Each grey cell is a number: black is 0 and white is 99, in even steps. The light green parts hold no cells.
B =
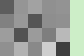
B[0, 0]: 36
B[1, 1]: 59
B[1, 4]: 56
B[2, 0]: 61
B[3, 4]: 24

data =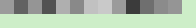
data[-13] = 60
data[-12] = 38
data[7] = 78

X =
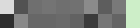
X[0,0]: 85
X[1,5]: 38
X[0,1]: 32
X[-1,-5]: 41
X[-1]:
[18, 53, 40, 40, 41, 38, 23, 46, 39]

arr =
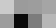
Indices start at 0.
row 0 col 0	79
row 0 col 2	61
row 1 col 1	4
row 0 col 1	60

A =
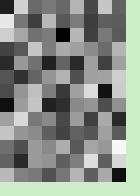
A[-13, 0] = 12
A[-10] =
[26, 34, 77, 49, 66, 62, 54, 42, 70]
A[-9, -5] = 39
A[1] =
[90, 46, 24, 72, 34, 48, 24, 37, 36]
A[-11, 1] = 65
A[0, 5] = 70
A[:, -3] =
[28, 24, 25, 54, 62, 62, 85, 58, 25, 33, 64, 86, 37]
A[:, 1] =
[81, 46, 65, 34, 59, 19, 58, 61, 84, 58, 31, 16, 50]
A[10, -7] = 60
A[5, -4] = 31
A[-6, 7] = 30
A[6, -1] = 79
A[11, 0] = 38
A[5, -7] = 39
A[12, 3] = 32
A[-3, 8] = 96
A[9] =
[76, 58, 54, 37, 26, 38, 33, 62, 35]
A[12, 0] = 72
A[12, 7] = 66
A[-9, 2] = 44
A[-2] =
[38, 16, 60, 57, 37, 49, 86, 37, 83]
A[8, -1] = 16
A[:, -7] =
[41, 24, 44, 77, 44, 39, 74, 76, 47, 54, 60, 60, 47]
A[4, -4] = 16
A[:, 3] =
[47, 72, 48, 49, 13, 58, 49, 13, 53, 37, 53, 57, 32]
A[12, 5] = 70
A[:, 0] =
[12, 90, 80, 26, 16, 33, 29, 6, 62, 76, 43, 38, 72]

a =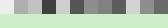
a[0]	92
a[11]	41
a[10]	55
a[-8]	80

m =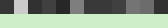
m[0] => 21
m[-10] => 19
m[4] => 15
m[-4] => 25

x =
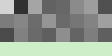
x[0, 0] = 82
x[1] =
[48, 52, 42, 58, 41, 46, 51, 62]
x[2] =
[29, 50, 41, 37, 55, 39, 49, 37]
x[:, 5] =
[54, 46, 39]
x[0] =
[82, 19, 64, 38, 40, 54, 61, 31]

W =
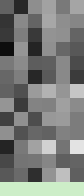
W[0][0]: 38
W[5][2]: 15
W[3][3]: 56
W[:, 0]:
[38, 20, 22, 5, 47, 40, 38, 58, 25, 56, 14, 28, 34]
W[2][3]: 57
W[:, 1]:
[15, 53, 49, 58, 54, 49, 31, 23, 56, 32, 47, 45, 41]
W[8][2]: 30
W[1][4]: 55
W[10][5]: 88
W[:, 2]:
[55, 39, 22, 14, 36, 15, 60, 51, 30, 40, 63, 46, 18]
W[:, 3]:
[63, 65, 57, 56, 37, 35, 69, 50, 59, 38, 81, 52, 57]
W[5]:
[40, 49, 15, 35, 53, 23]
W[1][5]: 52
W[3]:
[5, 58, 14, 56, 40, 34]
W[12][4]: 74
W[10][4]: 45
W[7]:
[58, 23, 51, 50, 62, 54]

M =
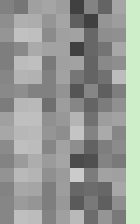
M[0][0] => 50
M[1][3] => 58
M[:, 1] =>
[46, 68, 75, 53, 73, 70, 55, 71, 74, 71, 74, 60, 72, 65, 60, 74]
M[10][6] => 38
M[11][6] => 31
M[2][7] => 55
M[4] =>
[49, 73, 74, 47, 62, 63, 39, 53, 55]
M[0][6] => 51
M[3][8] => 65
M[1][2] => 67
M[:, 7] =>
[39, 58, 55, 45, 53, 44, 37, 48, 61, 66, 49, 51, 63, 40, 37, 58]
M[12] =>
[57, 72, 70, 56, 60, 79, 48, 63, 62]
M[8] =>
[62, 74, 74, 56, 59, 70, 44, 61, 63]
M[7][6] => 39
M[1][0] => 55
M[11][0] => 51
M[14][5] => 35
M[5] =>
[52, 70, 69, 50, 63, 46, 39, 44, 73]
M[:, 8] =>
[64, 61, 56, 65, 55, 73, 49, 56, 63, 52, 54, 47, 62, 65, 55, 47]
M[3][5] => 25
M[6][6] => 52
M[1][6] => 25
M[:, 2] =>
[62, 67, 74, 66, 74, 69, 50, 72, 74, 72, 73, 67, 70, 64, 58, 73]

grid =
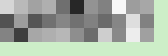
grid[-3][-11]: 83
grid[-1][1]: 24
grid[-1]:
[51, 24, 65, 68, 71, 55, 42, 80, 53, 92, 62]
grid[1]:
[32, 61, 33, 44, 52, 44, 50, 41, 52, 86, 50]
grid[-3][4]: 43
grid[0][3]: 68
